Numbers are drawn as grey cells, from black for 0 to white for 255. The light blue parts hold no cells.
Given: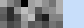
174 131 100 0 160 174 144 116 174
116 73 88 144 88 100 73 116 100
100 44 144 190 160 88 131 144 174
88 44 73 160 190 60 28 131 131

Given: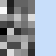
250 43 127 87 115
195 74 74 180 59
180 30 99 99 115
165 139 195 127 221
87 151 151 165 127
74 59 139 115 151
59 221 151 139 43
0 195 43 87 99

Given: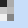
239 133
200 186
37 172

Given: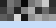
93 78 215 20 145 173 145 159
62 105 34 130 173 47 105 62
34 118 93 7 118 145 200 47

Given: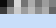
59 143 202 156 186 143 172 101
10 72 215 116 172 116 156 128

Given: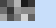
167 83 125 210 99
111 54 151 139 139
69 111 181 26 54

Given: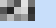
200 144 83 227 115
131 185 131 157 58
83 34 200 214 46

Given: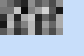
130 102 64 35 143 88 117 76 143
117 117 197 11 130 158 210 88 23
88 143 50 88 185 50 130 76 143
50 170 35 170 197 35 102 64 170
23 185 76 130 185 50 158 102 170
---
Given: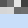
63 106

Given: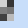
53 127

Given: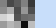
56 151 83 182

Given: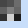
108 127 49

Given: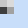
218 62

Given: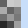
198 100 112
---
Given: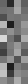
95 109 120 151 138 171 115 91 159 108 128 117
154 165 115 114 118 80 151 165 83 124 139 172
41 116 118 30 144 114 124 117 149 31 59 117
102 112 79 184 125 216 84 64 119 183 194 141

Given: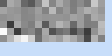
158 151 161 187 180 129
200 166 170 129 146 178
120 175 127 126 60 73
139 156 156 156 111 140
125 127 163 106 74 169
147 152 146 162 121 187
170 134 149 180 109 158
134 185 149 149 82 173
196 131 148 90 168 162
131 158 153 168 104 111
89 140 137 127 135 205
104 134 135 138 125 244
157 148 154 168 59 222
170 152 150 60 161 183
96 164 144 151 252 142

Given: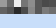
79 110
74 122
87 87
141 135
117 75
237 41
104 83
155 98

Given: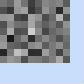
91 146 77 145 129 112 103 130 87
133 42 178 88 118 80 140 68 167
125 119 105 116 103 111 121 121 127
135 147 77 95 71 135 93 158 106
95 80 146 119 137 108 149 46 121
62 54 164 166 205 45 138 45 125
115 161 61 108 83 136 77 167 79
154 149 72 113 77 105 94 192 139
102 55 156 139 171 25 100 119 150
118 79 150 80 95 141 153 38 124

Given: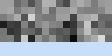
157 160 106 90 122 109
152 134 106 112 121 216
124 127 181 77 139 170
155 127 168 197 189 150
172 134 162 116 140 118
156 168 67 54 62 10
73 153 161 31 93 80
101 153 158 127 85 93
174 111 120 133 98 146
179 165 121 151 144 119
122 122 130 134 78 147
83 152 209 75 103 37
125 146 84 130 108 199
107 123 171 57 62 66
160 167 143 64 52 126
161 161 124 30 118 122

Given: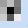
121 110 237
191 8 88
158 181 203
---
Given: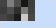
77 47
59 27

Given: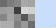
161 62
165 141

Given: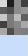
77 139
123 186

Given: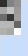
195 153
55 158

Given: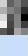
131 112
82 130

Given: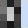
197 30
204 62

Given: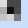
16 76
211 122

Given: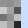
163 85
144 193
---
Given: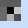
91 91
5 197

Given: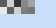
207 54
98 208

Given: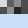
95 139
143 37

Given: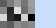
124 157
40 222

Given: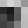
211 194
24 91

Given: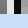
229 11
231 12

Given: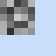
184 62
55 137

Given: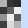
51 42
96 239
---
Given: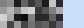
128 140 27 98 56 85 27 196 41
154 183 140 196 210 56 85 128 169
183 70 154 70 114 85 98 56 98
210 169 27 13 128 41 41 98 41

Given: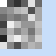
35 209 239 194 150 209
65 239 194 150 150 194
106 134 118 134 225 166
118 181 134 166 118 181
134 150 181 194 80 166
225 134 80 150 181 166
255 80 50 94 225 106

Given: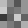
56 98 203 98
149 122 98 175
187 137 85 149
203 110 122 149

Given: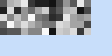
31 220 43 148 104 164 205 56 88 178 193 19 72
72 88 88 178 133 133 248 19 205 193 220 56 205
88 178 193 232 56 31 31 19 72 148 88 232 118
104 248 178 220 178 148 118 118 220 205 164 164 72
220 133 193 148 248 118 104 43 56 232 164 148 164

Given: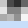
171 185 146 244
199 74 46 101
229 131 131 199

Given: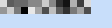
149 203 121 3 231 163 78 190 92 48 121 163 78
219 92 105 105 135 135 203 135 48 19 177 63 219

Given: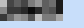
56 110 151 136 82 190 123 123 166
136 56 56 40 11 40 95 82 27
190 69 95 69 123 151 95 110 27
